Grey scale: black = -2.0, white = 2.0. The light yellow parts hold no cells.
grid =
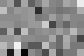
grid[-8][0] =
0.2
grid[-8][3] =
0.6
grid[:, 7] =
[0.1, 0.0, 0.5, -0.9, 0.2, 0.6, 0.0, 0.7]
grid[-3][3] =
0.2
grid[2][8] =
0.1
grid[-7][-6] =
0.1
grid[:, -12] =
[0.2, 1.0, 0.2, 0.3, -0.5, 0.3, 0.9, 0.6]
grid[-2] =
[0.9, 0.4, 1.8, -0.1, -0.6, -0.6, 1.0, 0.0, -0.3, 0.6, -0.1, -0.1]
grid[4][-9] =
1.0
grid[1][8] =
-0.2
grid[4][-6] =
0.3
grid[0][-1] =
1.7
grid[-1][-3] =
-0.1
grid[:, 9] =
[0.6, -0.1, 0.4, -0.4, 0.2, 0.7, 0.6, -0.1]
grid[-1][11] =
0.7
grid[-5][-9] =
0.2
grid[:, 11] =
[1.7, 0.7, 0.1, 0.0, 0.2, -0.9, -0.1, 0.7]
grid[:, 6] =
[0.6, 0.1, 0.0, 1.2, 0.3, 0.1, 1.0, -0.8]
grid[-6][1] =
0.2
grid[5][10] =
0.1
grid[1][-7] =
-1.3
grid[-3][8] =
-0.3
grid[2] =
[0.2, 0.2, 0.2, 0.3, 0.4, -0.1, 0.0, 0.5, 0.1, 0.4, 0.1, 0.1]
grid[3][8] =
0.0

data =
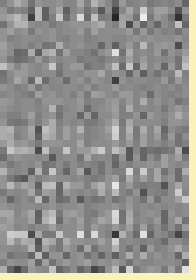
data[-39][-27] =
0.0
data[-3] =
[0.3, -0.2, 0.0, 0.0, -0.4, 0.9, -0.5, 0.3, 0.3, -0.4, 0.2, 0.3, -0.2, 0.1, -0.4, 0.1, -0.5, 0.1, 0.7, 0.1, 0.7, 0.1, 0.3, 0.1, 0.2, -0.4, 0.7]
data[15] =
[0.3, 0.2, 0.1, 0.2, 0.2, 0.1, 0.2, 0.8, -0.1, 0.1, 0.2, 0.3, -0.3, 0.1, 0.2, 0.3, 0.5, 0.0, 0.7, 0.1, 0.2, 0.1, 0.2, -0.1, 0.2, 0.4, 0.2]
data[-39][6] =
0.2
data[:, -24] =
[0.4, 0.0, 0.5, 0.8, 0.3, 0.2, 0.2, -0.3, -0.2, 0.4, 0.4, 0.3, 0.1, 0.0, 0.2, 0.2, 0.2, -0.1, 0.2, 0.2, 0.4, 0.8, 0.2, 0.2, 0.2, -0.6, 0.6, 0.2, 0.2, 0.2, 0.3, 0.2, 0.2, 1.1, 0.7, 0.2, 0.0, 0.2, -0.3]
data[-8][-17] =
0.2
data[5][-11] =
0.1
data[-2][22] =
0.2
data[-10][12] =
0.0
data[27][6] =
0.5
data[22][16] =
-0.3
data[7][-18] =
0.5
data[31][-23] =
0.5
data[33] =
[0.3, 1.2, 1.1, 1.1, -0.8, 0.6, -0.1, -0.1, 1.1, 0.2, 0.2, 1.5, -0.1, 1.4, 0.2, 0.0, -1.1, 0.8, 0.2, -0.3, 1.5, -0.4, 0.2, 0.1, -0.2, -0.9, -0.2]
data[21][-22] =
-0.8
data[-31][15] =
0.1
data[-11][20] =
-0.2
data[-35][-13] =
0.2
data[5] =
[0.3, 0.0, 0.1, 0.2, 0.2, 0.1, 0.2, 0.3, 0.1, 0.0, 0.2, 0.2, 0.0, 0.1, 0.2, 0.2, 0.1, 0.1, 0.2, 0.3, 0.2, 0.3, 0.2, 0.2, 0.2, 0.3, 0.1]
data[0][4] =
-0.2
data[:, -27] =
[0.0, 0.3, 0.4, -0.2, 0.3, 0.3, 0.5, 0.4, 0.3, 1.0, -0.2, -0.1, 0.3, 0.1, 0.4, 0.3, 0.2, 0.3, 0.7, 0.7, 0.4, -0.1, -0.3, 0.2, 0.8, 0.3, 0.3, -0.1, 0.2, 0.3, 0.6, 0.3, 0.5, 0.3, 0.3, 0.2, 0.3, 0.0, 0.7]
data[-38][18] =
0.6
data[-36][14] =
0.7
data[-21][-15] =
0.0
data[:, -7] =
[0.2, 1.2, 1.7, -0.4, 0.4, 0.2, 0.9, 0.2, 0.4, 0.6, -0.5, 0.2, 0.0, 0.2, 0.7, 0.2, -0.4, 0.2, 0.7, 0.5, 0.5, -0.4, -0.4, 0.2, 1.2, 0.5, -0.1, -0.7, -0.2, 0.2, 0.2, 0.2, 0.5, 1.5, 0.0, -0.5, 0.7, 0.1, 0.2]
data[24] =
[0.8, 0.2, 0.1, 0.2, -0.5, 0.8, -0.2, 1.1, 0.1, -0.4, 0.2, 0.6, -0.6, 0.1, -0.2, 0.2, 0.0, 0.0, 1.4, 0.0, 1.2, 0.1, 0.6, -0.2, 0.2, -0.3, 0.7]
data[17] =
[0.3, -0.1, -0.2, -0.1, 0.3, 0.0, 0.3, 0.7, 0.0, 0.2, 0.1, 0.2, -0.1, -0.1, 0.1, 0.3, 0.7, -0.1, 0.6, 0.2, 0.2, 0.2, 0.2, 0.0, 0.3, 0.3, 0.2]
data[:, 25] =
[0.2, -0.7, -1.2, 1.0, -0.2, 0.3, -0.8, 0.1, -0.2, -0.2, 0.9, 0.4, 0.0, 0.1, -0.2, 0.4, 0.7, 0.3, 0.0, -0.2, -0.2, 0.7, 0.5, 0.1, -0.3, -0.3, 0.6, 1.2, 0.5, 0.1, 0.1, 0.6, -0.2, -0.9, 0.2, 0.6, -0.4, 0.1, -0.1]
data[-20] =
[0.7, 0.6, 0.0, 0.2, 0.5, -0.5, 0.8, 0.6, 0.1, 0.5, 0.2, 0.3, 0.0, 0.1, 0.2, 0.3, 1.2, 0.0, 0.6, -0.1, 0.5, 0.1, 0.4, -0.2, 0.4, -0.2, 0.2]
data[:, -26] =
[0.3, -0.1, 0.6, 0.3, 0.5, 0.0, 0.2, 0.2, -0.1, 0.5, 0.2, 0.1, 0.2, 0.2, 0.3, 0.2, 0.0, -0.1, 0.8, 0.6, 0.7, 1.1, 0.2, -0.1, 0.2, -0.1, 0.9, 0.2, -0.4, 0.2, 0.6, 0.5, 0.4, 1.2, 0.9, 0.2, -0.2, 0.3, -0.4]
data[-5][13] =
0.2
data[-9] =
[0.6, 0.6, 0.1, 0.3, 0.6, -0.5, 0.6, 0.9, -0.1, 0.4, 0.5, 0.3, 0.0, -0.1, 0.2, 0.4, 1.4, -0.2, 0.6, 0.0, 0.2, 0.3, 0.2, -0.4, 0.3, 0.1, 0.2]
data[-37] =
[0.4, 0.6, 0.9, 0.5, -1.0, 0.9, -0.5, 0.0, 1.1, -0.3, 0.2, 1.4, -0.3, 1.0, -0.1, 0.0, -1.4, 0.5, 0.4, -0.2, 1.7, -0.1, 0.4, 0.2, -0.2, -1.2, -0.1]
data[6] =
[0.5, 0.2, 0.1, 0.2, 0.0, 0.2, -0.2, -0.1, 0.7, 0.1, 0.2, 0.3, 0.1, 0.1, -0.4, 0.2, -0.5, 0.1, 0.4, 0.0, 0.9, 0.1, 0.3, 0.4, 0.3, -0.8, 0.2]
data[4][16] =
0.2

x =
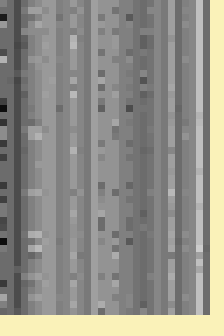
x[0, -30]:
0.0
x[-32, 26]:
0.0
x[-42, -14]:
0.3
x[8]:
[0.8, -0.3, -0.8, -0.3, 0.3, 0.4, 0.2, 0.4, 0.1, 0.1, 0.4, 0.1, -0.1, 0.5, 0.3, 0.3, 0.0, 0.0, 0.2, -0.2, -0.3, -0.2, 0.1, -0.1, 0.5, -0.3, 0.2, 0.1, 1.0, -0.3]
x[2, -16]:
-0.1
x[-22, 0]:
-0.3
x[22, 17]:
0.0
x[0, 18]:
0.0
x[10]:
[-0.3, -0.3, -0.6, -0.1, 0.0, 0.2, 0.4, 0.4, 0.0, 0.1, 0.1, 0.1, -0.1, 0.5, -0.3, 0.3, 0.3, 0.0, -0.1, -0.2, 0.1, -0.2, 0.1, -0.1, 0.5, -0.3, 0.0, 0.1, 1.0, -0.3]
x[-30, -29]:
-0.3
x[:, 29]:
[-0.3, -0.3, -0.3, -0.3, -0.3, -0.3, -0.3, -0.3, -0.3, -0.3, -0.3, -0.3, -0.3, -0.3, -0.3, -0.3, -0.3, -0.3, -0.3, -0.3, -0.3, -0.3, -0.3, -0.3, -0.3, -0.3, -0.3, -0.3, -0.3, -0.3, -0.3, -0.3, -0.3, -0.3, -0.3, -0.4, -0.3, -0.3, -0.3, -0.3, -0.3, -0.3, -0.3, -0.3, -0.3]
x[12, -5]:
-0.3
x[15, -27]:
-0.3
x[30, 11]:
0.1
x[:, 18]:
[0.0, 0.0, -0.6, 0.1, 0.0, 0.0, 0.0, -0.3, 0.2, 0.0, -0.1, 0.0, -0.1, 0.0, -0.2, -0.8, 0.0, -0.1, 0.0, 0.0, -0.3, 0.0, -0.2, 0.0, 0.0, 0.0, -0.4, 0.0, -0.2, 0.0, 0.0, -0.3, -0.3, 0.0, -0.6, 0.0, 0.0, 0.0, 0.0, 0.0, 0.0, 0.0, 0.1, 0.1, -0.1]
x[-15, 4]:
0.0
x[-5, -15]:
0.3
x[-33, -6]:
0.6
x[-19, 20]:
-0.3
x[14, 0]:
-1.0
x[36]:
[-0.3, -0.3, -0.8, -0.3, -0.4, -0.1, 0.4, 0.4, 0.0, 0.1, 0.6, -0.1, -0.1, 0.5, 0.3, 0.3, 0.7, 0.0, 0.0, -0.2, -0.3, -0.2, 0.1, -0.1, -0.1, -0.3, 0.0, 0.1, 0.5, -0.3]
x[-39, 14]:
0.3
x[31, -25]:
0.2
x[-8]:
[-0.3, -0.3, -0.8, -0.3, 0.0, 0.2, 0.4, 0.4, 0.0, 0.1, 0.4, 0.1, -0.1, 0.5, 0.3, 0.3, 0.3, 0.0, 0.0, -0.2, -0.3, -0.2, 0.1, -0.1, 0.5, -0.3, 0.0, 0.1, 1.0, -0.3]
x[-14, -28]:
-0.8
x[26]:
[-1.1, -0.3, -0.8, -0.3, 0.0, 0.2, 0.4, 0.4, 0.0, 0.1, 0.4, 0.1, -0.1, 0.5, -0.3, 0.3, 0.3, 0.0, -0.4, -0.2, -0.3, -0.2, 0.1, -0.1, 0.5, -0.3, 0.0, 0.1, 1.0, -0.3]
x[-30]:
[-1.8, -0.3, -0.8, -0.3, -0.1, 0.2, 0.4, 0.4, -0.3, 0.1, 0.4, 0.1, -0.1, 0.5, -0.5, 0.3, 0.3, 0.0, -0.8, -0.2, -0.2, -0.2, 0.1, -0.1, 0.5, -0.4, 0.0, 0.1, 1.0, -0.3]
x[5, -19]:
0.0
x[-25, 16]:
0.3
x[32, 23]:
-0.1
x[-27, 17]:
0.0
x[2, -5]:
-0.3
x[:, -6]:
[0.5, 0.5, 0.5, 0.5, 0.5, 0.3, 0.5, 0.5, 0.5, 0.5, 0.5, 0.5, 0.6, 0.4, 0.5, 0.5, 0.3, 0.4, 0.5, 0.5, 0.5, 0.1, 0.5, 0.5, 0.4, 0.5, 0.5, 0.9, 0.5, 0.4, 0.2, 0.5, 0.5, 0.6, 0.5, 0.6, -0.1, 0.5, 0.5, 0.7, 0.5, 0.5, 0.5, 0.2, 0.5]
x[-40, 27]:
0.1
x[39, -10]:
-0.3
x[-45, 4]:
0.0
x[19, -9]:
-0.2
